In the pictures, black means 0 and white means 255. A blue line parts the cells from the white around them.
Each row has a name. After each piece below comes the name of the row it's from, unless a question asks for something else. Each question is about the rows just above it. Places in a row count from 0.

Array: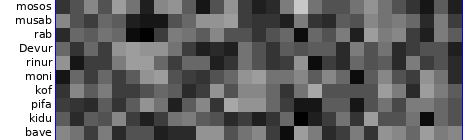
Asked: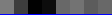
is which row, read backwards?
rab
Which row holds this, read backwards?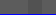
Devur
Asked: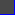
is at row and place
pifa, 24

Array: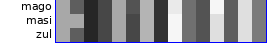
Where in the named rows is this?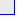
mago, 8
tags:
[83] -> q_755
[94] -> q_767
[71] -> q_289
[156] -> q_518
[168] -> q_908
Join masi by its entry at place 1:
q_908
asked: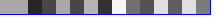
masi
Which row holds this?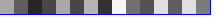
zul

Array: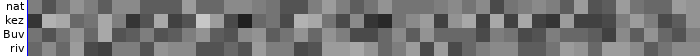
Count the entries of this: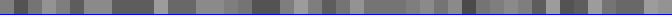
48
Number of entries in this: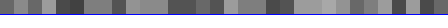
32
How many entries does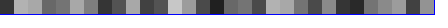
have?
31
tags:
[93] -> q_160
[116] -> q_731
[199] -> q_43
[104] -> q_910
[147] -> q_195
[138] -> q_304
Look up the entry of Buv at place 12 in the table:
q_195
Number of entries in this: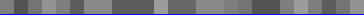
26

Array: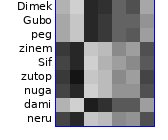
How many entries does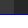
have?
2
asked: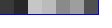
zinem
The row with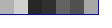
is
Dimek
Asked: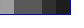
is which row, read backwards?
dami
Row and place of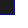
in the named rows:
dami, 2

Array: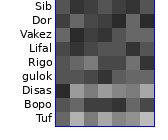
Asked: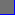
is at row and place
Rigo, 5
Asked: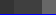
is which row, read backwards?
Bopo
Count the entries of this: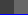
2
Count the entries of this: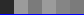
6
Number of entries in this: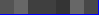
7
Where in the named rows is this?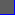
gulok, 4

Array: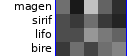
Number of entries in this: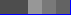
5
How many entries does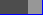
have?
3
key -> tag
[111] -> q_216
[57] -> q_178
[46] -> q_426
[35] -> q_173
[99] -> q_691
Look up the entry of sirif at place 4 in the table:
q_173
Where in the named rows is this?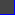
bire, 2
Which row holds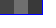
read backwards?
bire

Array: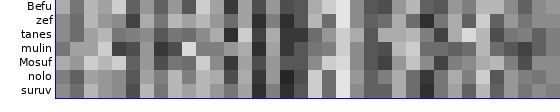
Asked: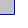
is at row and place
Mosuf, 25
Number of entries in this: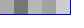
5
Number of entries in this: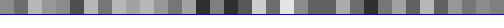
36

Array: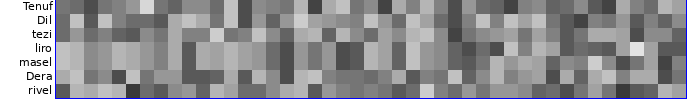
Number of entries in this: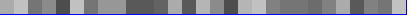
29
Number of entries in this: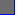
1
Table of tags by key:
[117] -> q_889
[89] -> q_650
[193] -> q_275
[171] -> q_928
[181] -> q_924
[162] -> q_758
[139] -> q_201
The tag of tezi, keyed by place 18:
q_924
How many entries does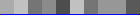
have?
10
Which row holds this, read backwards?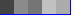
Tenuf

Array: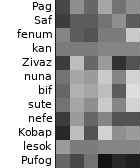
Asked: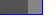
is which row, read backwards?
nefe
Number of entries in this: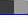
2
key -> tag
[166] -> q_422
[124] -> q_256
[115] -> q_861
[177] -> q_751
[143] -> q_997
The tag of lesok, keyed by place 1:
q_256

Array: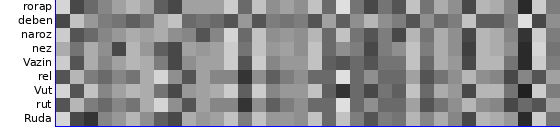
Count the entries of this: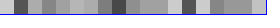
19
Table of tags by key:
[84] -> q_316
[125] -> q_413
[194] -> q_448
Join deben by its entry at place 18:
q_316
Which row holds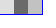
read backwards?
rorap
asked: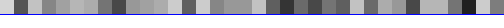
Vut
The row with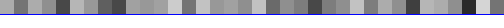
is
nez
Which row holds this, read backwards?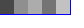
rorap
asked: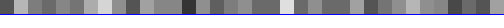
rut

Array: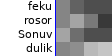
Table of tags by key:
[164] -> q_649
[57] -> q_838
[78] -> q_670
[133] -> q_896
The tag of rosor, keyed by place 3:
q_838
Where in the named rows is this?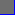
Sonuv, 1
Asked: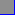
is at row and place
dulik, 1
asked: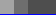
Sonuv

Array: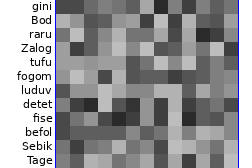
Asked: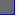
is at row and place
gini, 2
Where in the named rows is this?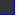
detet, 5
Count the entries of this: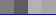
4
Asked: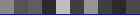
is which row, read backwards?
fise
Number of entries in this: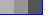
3

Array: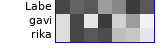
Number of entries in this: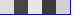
5
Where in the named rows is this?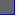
Labe, 1

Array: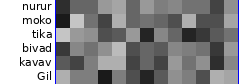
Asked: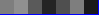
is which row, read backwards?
Gil
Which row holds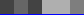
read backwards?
kavav

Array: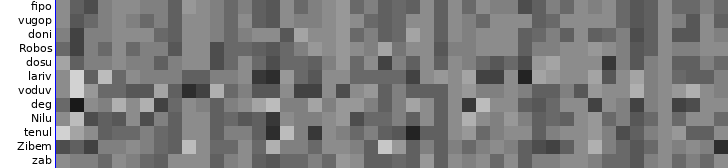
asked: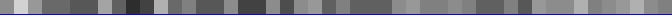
voduv
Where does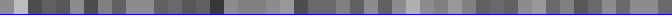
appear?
Nilu
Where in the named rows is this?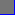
Robos, 24
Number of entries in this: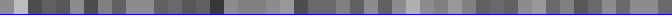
48

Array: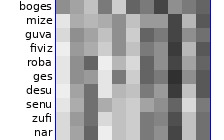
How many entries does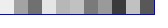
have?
11
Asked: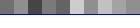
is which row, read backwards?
guva
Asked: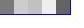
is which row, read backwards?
nar
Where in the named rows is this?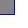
zufi, 7
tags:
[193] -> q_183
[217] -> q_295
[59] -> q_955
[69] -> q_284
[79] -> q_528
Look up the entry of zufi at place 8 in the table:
q_528

